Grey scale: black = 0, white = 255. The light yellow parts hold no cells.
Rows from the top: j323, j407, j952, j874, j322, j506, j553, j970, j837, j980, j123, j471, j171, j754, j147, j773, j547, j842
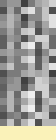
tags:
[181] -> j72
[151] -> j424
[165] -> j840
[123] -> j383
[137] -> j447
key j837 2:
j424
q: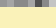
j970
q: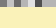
j842
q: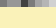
j323
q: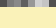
j547

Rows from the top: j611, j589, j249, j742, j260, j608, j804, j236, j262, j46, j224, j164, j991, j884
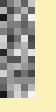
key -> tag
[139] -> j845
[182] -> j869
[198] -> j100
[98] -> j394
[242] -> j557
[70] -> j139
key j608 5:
j139
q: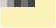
j224

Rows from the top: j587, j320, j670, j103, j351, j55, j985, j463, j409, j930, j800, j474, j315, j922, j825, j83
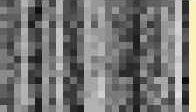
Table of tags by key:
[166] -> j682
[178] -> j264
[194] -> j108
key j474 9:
j264
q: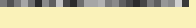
j463

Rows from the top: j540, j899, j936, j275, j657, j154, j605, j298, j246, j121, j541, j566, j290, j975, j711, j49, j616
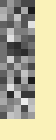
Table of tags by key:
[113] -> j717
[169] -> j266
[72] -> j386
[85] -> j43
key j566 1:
j386
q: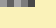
j121
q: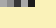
j899
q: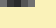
j605

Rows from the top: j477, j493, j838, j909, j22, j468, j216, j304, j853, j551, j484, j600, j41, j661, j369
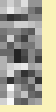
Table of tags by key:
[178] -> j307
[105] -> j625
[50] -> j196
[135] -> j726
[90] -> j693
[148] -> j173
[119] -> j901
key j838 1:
j693
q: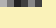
j853
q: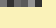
j600
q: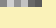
j661
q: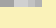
j909
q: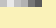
j493

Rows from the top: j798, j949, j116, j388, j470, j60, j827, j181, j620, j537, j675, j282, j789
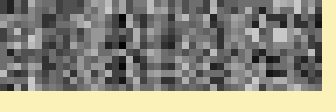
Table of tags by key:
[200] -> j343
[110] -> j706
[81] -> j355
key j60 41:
j343
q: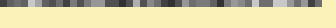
j60
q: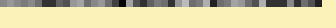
j116

